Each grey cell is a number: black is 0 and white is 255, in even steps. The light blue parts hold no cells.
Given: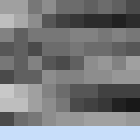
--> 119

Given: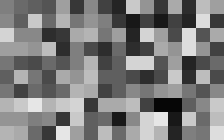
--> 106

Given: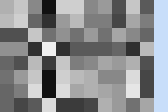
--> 90

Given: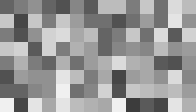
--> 228

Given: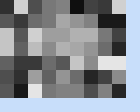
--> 229

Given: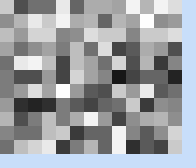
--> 212

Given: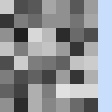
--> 175

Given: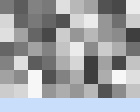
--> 247

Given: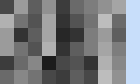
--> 115
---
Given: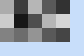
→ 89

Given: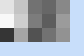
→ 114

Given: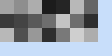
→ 207

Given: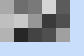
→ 79

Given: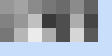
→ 214

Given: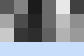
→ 178
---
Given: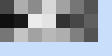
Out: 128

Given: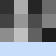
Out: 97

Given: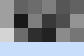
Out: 139

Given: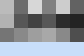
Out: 137

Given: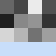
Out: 114

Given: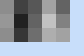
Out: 174

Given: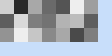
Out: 74
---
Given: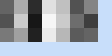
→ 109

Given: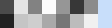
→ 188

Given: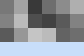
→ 90

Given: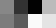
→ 250

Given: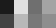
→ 120

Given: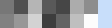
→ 191
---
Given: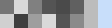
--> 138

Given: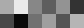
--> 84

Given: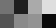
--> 147

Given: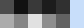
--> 142

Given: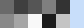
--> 28

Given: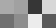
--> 236
